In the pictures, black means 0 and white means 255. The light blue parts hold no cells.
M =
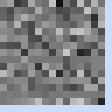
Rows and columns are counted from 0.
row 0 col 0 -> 142
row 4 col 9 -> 123
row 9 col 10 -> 116
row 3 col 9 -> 107
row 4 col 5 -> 184
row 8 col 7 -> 120
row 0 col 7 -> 192
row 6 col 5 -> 116
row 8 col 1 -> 117
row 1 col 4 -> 101
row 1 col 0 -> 98
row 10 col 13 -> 132
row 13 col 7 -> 121
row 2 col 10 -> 120
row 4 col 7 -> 124
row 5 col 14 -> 112
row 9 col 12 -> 100
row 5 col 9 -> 110
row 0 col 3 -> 76
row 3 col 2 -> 178
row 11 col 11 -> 146
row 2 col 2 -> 139
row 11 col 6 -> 130
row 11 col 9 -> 123
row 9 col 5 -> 52
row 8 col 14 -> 126
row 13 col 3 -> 130
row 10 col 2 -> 79
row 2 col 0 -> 101
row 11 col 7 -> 138
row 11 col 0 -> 115
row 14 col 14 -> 36
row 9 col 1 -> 152
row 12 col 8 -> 122
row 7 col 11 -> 36
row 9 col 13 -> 128

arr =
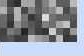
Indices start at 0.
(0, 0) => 142
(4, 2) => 103
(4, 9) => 66
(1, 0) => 179
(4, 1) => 122
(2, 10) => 87
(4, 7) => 204
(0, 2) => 47
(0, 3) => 167
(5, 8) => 185
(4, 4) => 95
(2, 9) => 99
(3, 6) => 127
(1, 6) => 118
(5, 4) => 186
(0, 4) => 166
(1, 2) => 183
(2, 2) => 180
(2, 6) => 217

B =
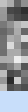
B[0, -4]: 193
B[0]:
[193, 171, 98, 143]
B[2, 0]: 151
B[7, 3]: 121
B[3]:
[121, 145, 179, 197]
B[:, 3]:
[143, 47, 64, 197, 103, 215, 99, 121, 208, 85, 122, 102, 78]
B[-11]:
[151, 97, 73, 64]
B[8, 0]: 172
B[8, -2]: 237
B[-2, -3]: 43
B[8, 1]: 174
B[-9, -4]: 103
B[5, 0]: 113
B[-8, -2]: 160

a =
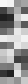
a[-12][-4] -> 247
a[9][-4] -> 124
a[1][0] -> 65
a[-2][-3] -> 32
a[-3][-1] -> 94
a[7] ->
[202, 224, 127, 99]
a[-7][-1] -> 242
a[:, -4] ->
[247, 65, 31, 67, 105, 235, 104, 202, 184, 124, 51, 158]
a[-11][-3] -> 117
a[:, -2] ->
[149, 172, 205, 169, 232, 225, 234, 127, 62, 201, 229, 146]
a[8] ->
[184, 206, 62, 71]
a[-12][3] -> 164

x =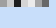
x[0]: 159
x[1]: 206
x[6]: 104

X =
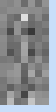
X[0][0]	137
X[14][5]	150
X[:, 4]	[148, 139, 112, 106, 56, 120, 105, 73, 114, 141, 167, 128, 91, 162, 196]
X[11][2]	144
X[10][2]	152
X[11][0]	119
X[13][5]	146
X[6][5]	128
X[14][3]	123
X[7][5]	120
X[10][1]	148
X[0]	[137, 132, 144, 108, 148, 111, 146]
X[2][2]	106
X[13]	[108, 164, 133, 70, 162, 146, 141]
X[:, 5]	[111, 140, 136, 115, 117, 115, 128, 120, 146, 123, 110, 141, 124, 146, 150]
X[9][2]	152
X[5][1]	113
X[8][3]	155
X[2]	[145, 117, 106, 222, 112, 136, 110]
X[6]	[137, 107, 108, 166, 105, 128, 112]
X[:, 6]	[146, 131, 110, 125, 108, 128, 112, 101, 115, 140, 156, 129, 117, 141, 151]

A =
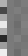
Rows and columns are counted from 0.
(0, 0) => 178
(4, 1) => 122
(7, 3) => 124
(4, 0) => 172
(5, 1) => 121
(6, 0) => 157
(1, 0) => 72
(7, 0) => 238
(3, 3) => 129
